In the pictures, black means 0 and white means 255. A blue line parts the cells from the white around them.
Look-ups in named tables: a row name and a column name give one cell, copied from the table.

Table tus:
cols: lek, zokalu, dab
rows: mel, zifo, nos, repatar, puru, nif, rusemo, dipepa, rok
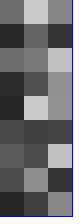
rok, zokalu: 64
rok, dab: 136
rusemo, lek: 91
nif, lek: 72
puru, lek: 38
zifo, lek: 40
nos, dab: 191
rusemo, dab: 191
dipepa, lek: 76
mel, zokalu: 201
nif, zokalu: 64
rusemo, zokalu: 76
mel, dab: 134
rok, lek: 38
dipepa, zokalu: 142
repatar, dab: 143
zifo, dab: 53
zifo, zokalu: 101
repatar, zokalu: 81

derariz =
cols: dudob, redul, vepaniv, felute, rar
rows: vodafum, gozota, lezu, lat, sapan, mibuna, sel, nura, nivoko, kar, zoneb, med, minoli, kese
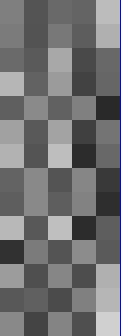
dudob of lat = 182
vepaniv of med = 134
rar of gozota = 176
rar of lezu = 104
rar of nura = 57
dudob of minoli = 88
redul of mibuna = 89
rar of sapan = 41
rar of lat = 102
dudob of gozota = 123

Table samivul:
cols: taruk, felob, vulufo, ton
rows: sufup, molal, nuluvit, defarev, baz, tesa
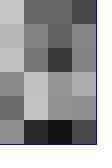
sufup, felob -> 103
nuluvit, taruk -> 194
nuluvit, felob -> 119
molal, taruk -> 184
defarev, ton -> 173
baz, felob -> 196
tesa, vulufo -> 19
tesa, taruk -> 142
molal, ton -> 134
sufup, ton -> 70
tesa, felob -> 41
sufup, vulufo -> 102
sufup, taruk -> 198
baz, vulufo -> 146
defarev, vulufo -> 148
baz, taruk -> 108
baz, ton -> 142
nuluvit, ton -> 131
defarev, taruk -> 137

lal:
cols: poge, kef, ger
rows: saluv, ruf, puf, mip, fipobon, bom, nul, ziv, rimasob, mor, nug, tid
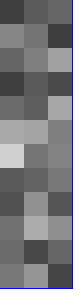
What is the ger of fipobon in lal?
166
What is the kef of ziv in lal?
99
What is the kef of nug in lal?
71
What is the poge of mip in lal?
64
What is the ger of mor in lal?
143
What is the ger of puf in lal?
161
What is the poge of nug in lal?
108
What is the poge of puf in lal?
101
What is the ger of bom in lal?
127
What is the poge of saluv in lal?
63
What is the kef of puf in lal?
126
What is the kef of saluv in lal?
91
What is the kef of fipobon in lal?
94
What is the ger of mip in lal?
74
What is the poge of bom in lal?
169
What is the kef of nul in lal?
117
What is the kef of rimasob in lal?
145
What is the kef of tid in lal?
149
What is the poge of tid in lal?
120
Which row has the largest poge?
nul

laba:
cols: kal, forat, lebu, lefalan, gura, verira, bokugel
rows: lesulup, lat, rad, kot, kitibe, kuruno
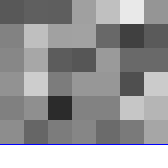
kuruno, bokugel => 166
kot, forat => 205
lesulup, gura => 192
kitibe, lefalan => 130
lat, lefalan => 162
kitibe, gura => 130
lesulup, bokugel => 149
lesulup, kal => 88
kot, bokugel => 203
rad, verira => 105
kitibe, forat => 143
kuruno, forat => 102
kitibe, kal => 128
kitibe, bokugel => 181
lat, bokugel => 90
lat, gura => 104
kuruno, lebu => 124
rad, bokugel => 105
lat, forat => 191

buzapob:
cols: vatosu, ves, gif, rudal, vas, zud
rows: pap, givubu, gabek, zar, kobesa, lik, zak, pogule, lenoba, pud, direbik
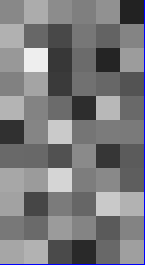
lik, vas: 123
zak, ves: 104
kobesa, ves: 131
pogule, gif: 213
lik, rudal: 117
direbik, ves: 178
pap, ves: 172
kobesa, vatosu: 180
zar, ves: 164
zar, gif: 58
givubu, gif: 72
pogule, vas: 137
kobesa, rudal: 45
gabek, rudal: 107
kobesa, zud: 105
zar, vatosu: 129
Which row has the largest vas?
lenoba

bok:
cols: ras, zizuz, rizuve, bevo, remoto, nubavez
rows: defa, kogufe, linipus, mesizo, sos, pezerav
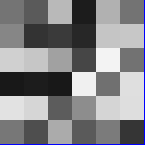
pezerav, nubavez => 53
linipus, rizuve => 161
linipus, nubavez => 114
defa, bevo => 28
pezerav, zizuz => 78
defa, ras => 116
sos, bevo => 141
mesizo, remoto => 112
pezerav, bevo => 90
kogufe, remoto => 197
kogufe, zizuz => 51
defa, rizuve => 185
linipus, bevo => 70
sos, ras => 226
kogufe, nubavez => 199
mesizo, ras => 24
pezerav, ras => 119
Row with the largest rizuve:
defa

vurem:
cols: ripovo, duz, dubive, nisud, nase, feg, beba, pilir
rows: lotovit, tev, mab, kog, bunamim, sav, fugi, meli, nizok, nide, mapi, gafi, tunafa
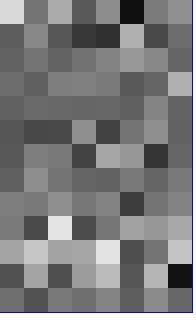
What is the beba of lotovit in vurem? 123
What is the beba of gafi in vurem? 181
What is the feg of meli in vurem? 120
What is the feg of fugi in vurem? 151
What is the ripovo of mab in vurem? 98
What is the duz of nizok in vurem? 120
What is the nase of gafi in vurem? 187
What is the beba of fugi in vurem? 53
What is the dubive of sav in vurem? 73
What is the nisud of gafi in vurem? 156
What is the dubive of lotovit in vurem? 171
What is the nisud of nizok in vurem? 119

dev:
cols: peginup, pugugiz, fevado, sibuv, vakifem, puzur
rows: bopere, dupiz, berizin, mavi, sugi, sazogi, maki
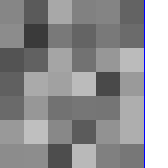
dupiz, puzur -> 107
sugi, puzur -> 174
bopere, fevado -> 168
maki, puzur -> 119
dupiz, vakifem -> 121
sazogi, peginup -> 153
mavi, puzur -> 154
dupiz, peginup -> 140
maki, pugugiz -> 141
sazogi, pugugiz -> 191
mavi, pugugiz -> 170
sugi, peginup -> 106
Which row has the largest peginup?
sazogi

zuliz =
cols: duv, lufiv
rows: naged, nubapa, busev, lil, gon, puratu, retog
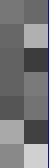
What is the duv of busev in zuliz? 98
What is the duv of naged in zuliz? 119
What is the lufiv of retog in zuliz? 208
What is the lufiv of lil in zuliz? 122
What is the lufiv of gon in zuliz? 115
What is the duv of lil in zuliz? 98
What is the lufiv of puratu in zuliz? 65
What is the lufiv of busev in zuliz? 60
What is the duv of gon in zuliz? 85
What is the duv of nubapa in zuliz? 103
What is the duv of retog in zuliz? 137
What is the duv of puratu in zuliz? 169
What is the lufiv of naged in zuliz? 105
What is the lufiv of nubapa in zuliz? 176

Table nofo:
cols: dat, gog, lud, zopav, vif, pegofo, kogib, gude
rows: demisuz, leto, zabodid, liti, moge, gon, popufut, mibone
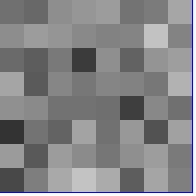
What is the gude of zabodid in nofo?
158
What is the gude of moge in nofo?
112
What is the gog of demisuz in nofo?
104
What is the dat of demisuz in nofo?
112
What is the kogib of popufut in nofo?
157
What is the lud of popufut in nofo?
156
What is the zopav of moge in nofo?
114
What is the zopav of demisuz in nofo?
150

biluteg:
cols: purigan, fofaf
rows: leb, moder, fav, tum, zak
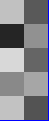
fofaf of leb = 89
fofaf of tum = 166
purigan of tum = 137
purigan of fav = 216
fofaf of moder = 145
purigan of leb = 193
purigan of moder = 37
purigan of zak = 194
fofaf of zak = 83
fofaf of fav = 101
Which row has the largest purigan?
fav

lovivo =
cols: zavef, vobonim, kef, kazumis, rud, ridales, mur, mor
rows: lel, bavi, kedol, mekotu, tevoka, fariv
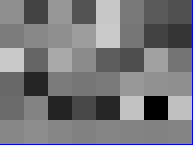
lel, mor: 80
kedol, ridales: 78
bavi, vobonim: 136
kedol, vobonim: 101
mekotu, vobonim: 37
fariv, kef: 134
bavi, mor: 53
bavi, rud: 202
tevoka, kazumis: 72
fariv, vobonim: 141
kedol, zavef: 201
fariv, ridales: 131
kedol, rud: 93
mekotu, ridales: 152
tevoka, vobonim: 131
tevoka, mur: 0
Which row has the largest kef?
kedol

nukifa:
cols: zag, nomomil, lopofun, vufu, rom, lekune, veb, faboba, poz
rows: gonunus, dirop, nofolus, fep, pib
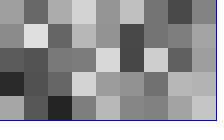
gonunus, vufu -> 210
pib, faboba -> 163
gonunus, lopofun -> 172
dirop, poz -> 164
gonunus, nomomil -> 104
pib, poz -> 197
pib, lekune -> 134
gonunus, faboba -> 73
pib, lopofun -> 36

